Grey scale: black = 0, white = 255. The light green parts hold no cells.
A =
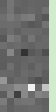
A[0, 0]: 97
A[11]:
[151, 96, 105, 104, 91, 80, 92]
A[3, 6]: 115
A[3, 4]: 88
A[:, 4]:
[101, 104, 125, 88, 106, 117, 99, 89, 104, 95, 103, 91, 241, 107, 117, 106]
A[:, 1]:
[117, 116, 122, 109, 108, 125, 104, 135, 97, 111, 103, 96, 124, 129, 94, 96]
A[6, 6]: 104
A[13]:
[93, 129, 63, 137, 107, 132, 125]
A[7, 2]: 94
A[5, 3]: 97
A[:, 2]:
[102, 96, 112, 107, 97, 115, 108, 94, 97, 96, 98, 105, 141, 63, 113, 103]
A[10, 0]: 105
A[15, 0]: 109
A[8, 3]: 100
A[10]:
[105, 103, 98, 107, 103, 106, 94]
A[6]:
[111, 104, 108, 103, 99, 105, 104]
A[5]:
[88, 125, 115, 97, 117, 101, 105]
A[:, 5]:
[100, 100, 97, 93, 105, 101, 105, 96, 100, 107, 106, 80, 106, 132, 100, 105]
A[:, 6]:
[99, 112, 87, 115, 99, 105, 104, 79, 99, 101, 94, 92, 195, 125, 96, 98]
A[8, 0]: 94

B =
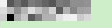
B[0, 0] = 242
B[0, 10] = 143
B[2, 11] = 203
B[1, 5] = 194
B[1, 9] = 177
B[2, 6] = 177
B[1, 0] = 220
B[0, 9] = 116
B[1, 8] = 91
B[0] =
[242, 87, 114, 89, 123, 114, 100, 86, 123, 116, 143, 142, 146]
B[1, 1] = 186
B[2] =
[206, 5, 171, 199, 91, 127, 177, 177, 225, 238, 241, 203, 216]

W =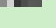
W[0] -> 138
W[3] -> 77

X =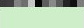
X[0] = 59
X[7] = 137
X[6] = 93

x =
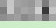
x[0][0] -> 154
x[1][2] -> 153
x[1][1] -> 200
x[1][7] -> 195
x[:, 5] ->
[180, 207, 166]
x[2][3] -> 138
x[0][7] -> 175

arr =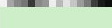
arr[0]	241
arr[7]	237
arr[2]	135
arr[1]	165
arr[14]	26
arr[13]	61

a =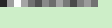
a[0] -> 38
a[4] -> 113
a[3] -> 165
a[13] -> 114
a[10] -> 74

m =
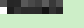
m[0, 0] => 83
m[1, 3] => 42
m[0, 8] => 79
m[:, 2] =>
[39, 51]

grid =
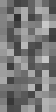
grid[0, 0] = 145
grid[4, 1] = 80
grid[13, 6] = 144
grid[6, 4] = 80
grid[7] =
[154, 174, 72, 105, 72, 108, 143, 120]
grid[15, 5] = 83
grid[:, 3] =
[75, 173, 172, 140, 166, 156, 184, 105, 149, 170, 109, 101, 123, 89, 86, 151]
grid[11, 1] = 67
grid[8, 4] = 89
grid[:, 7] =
[77, 70, 128, 167, 68, 62, 130, 120, 93, 85, 79, 147, 110, 124, 169, 157]
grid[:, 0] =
[145, 122, 132, 130, 125, 136, 164, 154, 133, 159, 158, 168, 119, 106, 125, 146]
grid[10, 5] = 86
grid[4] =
[125, 80, 139, 166, 107, 168, 177, 68]
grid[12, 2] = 113
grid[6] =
[164, 118, 67, 184, 80, 73, 139, 130]
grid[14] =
[125, 55, 84, 86, 123, 103, 178, 169]
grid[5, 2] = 91
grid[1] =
[122, 81, 142, 173, 99, 174, 168, 70]
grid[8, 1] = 110
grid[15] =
[146, 75, 78, 151, 167, 83, 175, 157]
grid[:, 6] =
[104, 168, 157, 200, 177, 99, 139, 143, 198, 96, 182, 170, 183, 144, 178, 175]
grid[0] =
[145, 106, 67, 75, 99, 145, 104, 77]
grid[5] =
[136, 78, 91, 156, 145, 118, 99, 62]
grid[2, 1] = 148
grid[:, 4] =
[99, 99, 69, 129, 107, 145, 80, 72, 89, 83, 168, 110, 181, 71, 123, 167]
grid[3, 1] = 104

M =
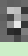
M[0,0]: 103
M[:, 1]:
[96, 196, 71, 148, 44, 107]
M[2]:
[94, 71, 171, 128]
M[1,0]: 106
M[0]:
[103, 96, 98, 105]
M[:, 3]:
[105, 54, 128, 54, 125, 103]
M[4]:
[104, 44, 38, 125]
